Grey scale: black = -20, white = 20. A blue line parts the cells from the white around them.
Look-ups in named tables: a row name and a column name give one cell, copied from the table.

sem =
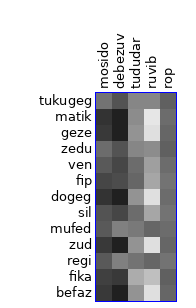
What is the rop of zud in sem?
-4
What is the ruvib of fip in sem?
6
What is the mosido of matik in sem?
-12
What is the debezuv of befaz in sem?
-15
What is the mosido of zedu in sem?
-3
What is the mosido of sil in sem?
-7
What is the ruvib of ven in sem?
5
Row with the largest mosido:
tukugeg

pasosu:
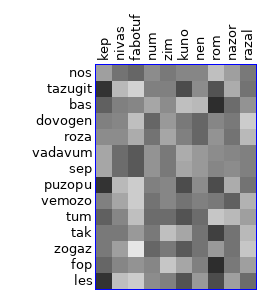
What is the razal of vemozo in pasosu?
8
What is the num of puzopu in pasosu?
0
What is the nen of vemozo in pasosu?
0
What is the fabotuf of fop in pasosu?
3
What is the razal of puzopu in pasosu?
-2
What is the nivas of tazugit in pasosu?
9
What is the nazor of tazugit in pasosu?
7
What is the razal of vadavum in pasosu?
0
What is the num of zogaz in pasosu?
-4
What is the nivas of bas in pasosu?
0
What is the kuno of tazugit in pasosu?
-8
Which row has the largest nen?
bas

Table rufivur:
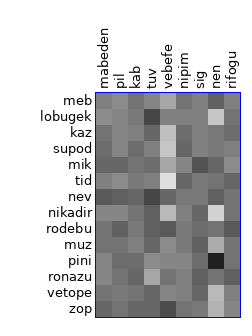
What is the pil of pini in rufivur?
-3
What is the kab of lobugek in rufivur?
-1
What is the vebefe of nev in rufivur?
-4
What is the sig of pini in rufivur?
-3
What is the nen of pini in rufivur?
-15
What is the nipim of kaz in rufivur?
-3
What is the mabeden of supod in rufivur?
-3
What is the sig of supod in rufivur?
0
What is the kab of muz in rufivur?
0
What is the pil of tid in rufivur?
2
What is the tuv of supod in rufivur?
0
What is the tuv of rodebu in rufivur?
-5
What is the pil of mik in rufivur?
-4
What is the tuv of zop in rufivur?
-4
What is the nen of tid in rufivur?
-2
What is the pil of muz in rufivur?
-2
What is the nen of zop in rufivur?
8
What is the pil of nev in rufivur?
-5
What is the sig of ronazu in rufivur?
-5
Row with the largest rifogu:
mik

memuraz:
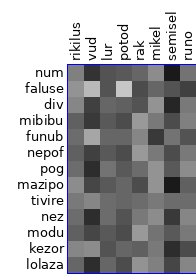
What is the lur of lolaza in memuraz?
-4
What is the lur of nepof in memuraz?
-6
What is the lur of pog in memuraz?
-2
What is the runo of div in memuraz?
-1
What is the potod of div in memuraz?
-5
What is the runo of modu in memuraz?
-1
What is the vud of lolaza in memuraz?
-13
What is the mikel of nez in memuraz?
2
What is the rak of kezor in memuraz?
-5
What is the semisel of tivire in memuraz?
-3
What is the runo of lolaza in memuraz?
1
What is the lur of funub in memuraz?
-4

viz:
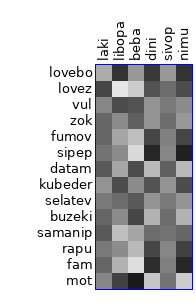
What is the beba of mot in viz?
-16
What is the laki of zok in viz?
-4
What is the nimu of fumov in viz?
-9
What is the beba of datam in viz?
-8
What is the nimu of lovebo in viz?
-12
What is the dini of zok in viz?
3
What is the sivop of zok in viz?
-3
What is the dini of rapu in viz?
-9
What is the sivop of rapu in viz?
1
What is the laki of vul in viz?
1
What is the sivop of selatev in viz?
-1
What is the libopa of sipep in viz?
2
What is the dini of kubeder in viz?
-7
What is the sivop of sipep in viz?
1
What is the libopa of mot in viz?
-10
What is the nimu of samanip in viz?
-4
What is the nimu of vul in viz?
2
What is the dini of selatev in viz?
3
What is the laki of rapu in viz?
-1
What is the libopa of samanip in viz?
10

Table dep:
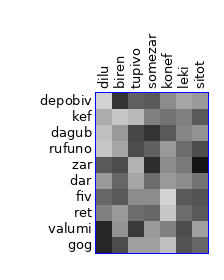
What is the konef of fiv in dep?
13
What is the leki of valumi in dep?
-8
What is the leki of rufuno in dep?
-3
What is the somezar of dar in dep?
-3
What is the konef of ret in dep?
11
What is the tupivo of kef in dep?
9
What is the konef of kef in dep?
-2
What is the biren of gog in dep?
-8

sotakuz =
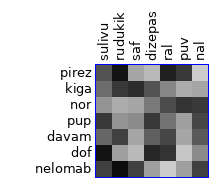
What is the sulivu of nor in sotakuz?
3
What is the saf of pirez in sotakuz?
6
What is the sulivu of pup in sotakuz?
-11
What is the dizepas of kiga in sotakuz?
-7
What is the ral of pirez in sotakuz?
-15
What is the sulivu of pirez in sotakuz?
-7
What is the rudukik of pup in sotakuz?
3
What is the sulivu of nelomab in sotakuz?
-10
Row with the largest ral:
nelomab

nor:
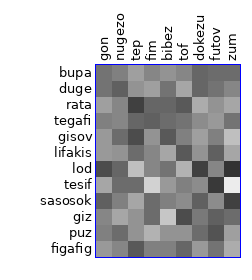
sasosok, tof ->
2
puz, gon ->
0
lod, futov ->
1
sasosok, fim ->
-3
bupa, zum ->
-3
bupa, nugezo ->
0
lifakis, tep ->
-3
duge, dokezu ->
-4
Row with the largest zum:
tesif

